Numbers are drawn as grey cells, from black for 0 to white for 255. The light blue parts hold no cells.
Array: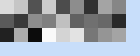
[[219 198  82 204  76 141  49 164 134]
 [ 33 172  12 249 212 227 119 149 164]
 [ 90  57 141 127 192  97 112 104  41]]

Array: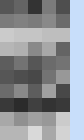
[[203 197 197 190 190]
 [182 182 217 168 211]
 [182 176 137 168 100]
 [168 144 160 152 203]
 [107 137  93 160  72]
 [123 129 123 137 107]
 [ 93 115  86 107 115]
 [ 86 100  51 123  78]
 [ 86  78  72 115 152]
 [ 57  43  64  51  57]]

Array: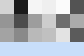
[[163 137 185 192 227  91]
 [149  76 157 205 110 171]
 [211  27 245 239 251  83]]

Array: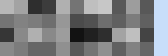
[[183 163  46  60 176 116 191 199  88 157  88]
 [ 54 137 176 137 157  18  32  46 163 191  68]
 [116 130 124 110 151  75  81 110  96 124  96]
 [137 124 102 102 144  88 116 144  96 130 102]]

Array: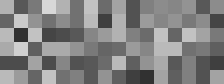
[[170 208  95 170 170 147 121 101 107 155 134 186 186 113 121  95]
 [101 202 147 113 140 113 186  63 178  82 155 134 147 121 140  69]
 [186 155 101 194 113 128  88 147  95  63  49 163  95 128  82 163]
 [178  88 121 216 178 113 194 107 163  82 128 140 134 147  88 140]
 [ 76  76 163  76 134  82  88 107 186  95 147 170  88 128  82  63]
 [186  49 194  69  76  88 134 155 178 128 107 194 101 194 163 121]]

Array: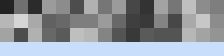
[[183 213 169  97 104 126 126 155 104  63  57 132  71 169 199 140]
 [ 35 112  43 155 140  77 177 118 155  71  51 163 118 191 140 126]
 [163  77 177 104  90 191 183 132  84  57  90  84  84 183 163 148]]

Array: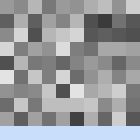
[[138 213  80 182 198 213  87  95  87  80]
 [108 198 120 190 190 190 198 138 174 114]
 [ 80 182 120 126 102 132 154 138 102 138]
 [ 95 174  95 161 132 182  80  59 114  87]
 [154 138 182 120 154 146 174 190 146 206]
 [146 132 138 198  80 227 168 182 206 120]
 [213 126 161 146 220 126 114 168 168 161]
 [227 114 198 126 213 108 146 174 132 168]
 [161  95 161 114 161  65 174 102 206  87]]

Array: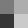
[[ 54 202]
 [123 173]]
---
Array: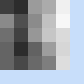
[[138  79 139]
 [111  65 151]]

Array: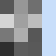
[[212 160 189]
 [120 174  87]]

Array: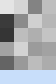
[[ 59 139 208]
 [ 53 189 175]]

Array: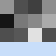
[[ 21 121 137]
 [ 78  87 225]]

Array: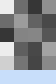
[[108 156  98]
 [ 54 132 134]]

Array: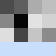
[[135   6 226]
 [222  69 197]]

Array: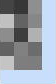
[[192  99 135]
 [141  61 177]]

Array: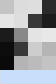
[[229 222  56]
 [ 27 136 228]]

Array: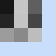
[[ 37 196  69]
 [156 137 189]]
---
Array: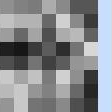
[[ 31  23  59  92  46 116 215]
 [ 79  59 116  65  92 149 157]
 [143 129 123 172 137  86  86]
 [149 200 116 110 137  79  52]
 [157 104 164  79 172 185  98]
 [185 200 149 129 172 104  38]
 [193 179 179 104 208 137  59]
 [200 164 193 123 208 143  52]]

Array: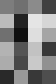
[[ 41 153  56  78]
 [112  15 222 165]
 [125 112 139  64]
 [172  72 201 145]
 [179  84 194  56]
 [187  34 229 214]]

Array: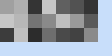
[[ 60 191  44 110  74  66 138]
 [160 175  52 198  96  82  52]
 [198 183 116 138 191 154  90]]

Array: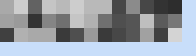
[[ 64 177 169 169  58  79 154  58  71  85 161  64 212]
 [161 154  51 133 112 197 177 112  79  85 191  91 119]
 [169 205  98 197 185 205 185 185  71 139  71  51  45]]

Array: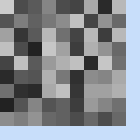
[[ 34  84 133  84  97  61 154 133 112]
 [ 42  90  84 176 120  48 140 133 169]
 [ 68 192  90 154 176 192  42 198 112]
 [ 84 126  97 120 140 192  68 147 104]
 [112  48  42 169 192  54 161 161 176]
 [140 126 147 104  97  76 104  76 104]
 [161  54  90 184 112  68 184  61 184]
 [192  76  34 198 161  61 176 147 104]
 [204  76  90 133  76  68 169  42 184]]

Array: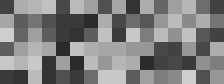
[[ 58  51 187  51  80  58 109 200 200  93 159 125 138 206  80 151]
 [ 66 173 181 193  72 187 159  80 166  51 173 101 159 181 109  66]
 [ 93 159 181 166  43 193 173 166 166 151 151  72  66 151  72 173]
 [166  93 117  80  58  58  43 173  72 109  87 151 187 138 173 117]
 [200 181 200  51 159  43 187 151 181 173  43  66  72  58 144 125]
 [206 101 159  93  58  51  93 193  58 200 125 187 144 193  87  66]]

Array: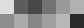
[[141 171 135 159 184  43]
 [222  93  71 114 153 177]]

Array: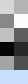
[[  5  41]
 [136 252]
 [165  79]
 [194  94]
 [214 180]]
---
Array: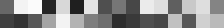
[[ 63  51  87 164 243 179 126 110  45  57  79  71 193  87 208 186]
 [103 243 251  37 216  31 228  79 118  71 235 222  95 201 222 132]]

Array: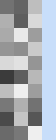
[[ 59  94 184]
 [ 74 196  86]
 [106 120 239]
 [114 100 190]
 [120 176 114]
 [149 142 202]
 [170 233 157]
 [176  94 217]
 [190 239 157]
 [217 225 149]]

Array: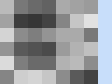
[[133 206 212 198 140  90  67]
 [148  90  82  75 155 178 192]
 [162  61  54  67 133 198 225]
 [186 120 106  98 170 162 155]
 [212 140 126 148 170 170 120]
 [219 126 106 106 178 186 140]]

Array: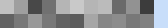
[[ 98 120 153 120  98  92 166 134 140 120 128]
 [193 159  72 113 181 201 181 187 106 146  60]]

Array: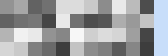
[[ 98 113 119  69 233 113  77  85 173 153 195]
 [147 167  98 113 220 220 201 140 233 187  77]
 [180 241 233 147 134 247 207 220 213 159  69]
 [213 201 127 106  61 195 140 127  91 134  61]]

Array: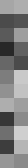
[[ 40  97]
 [ 55 138]
 [ 61 181]
 [ 75  82]
 [ 90 158]
 [103  75]
 [111 207]
 [125 201]
 [145 194]
 [151 138]
 [166 174]
 [174 158]]
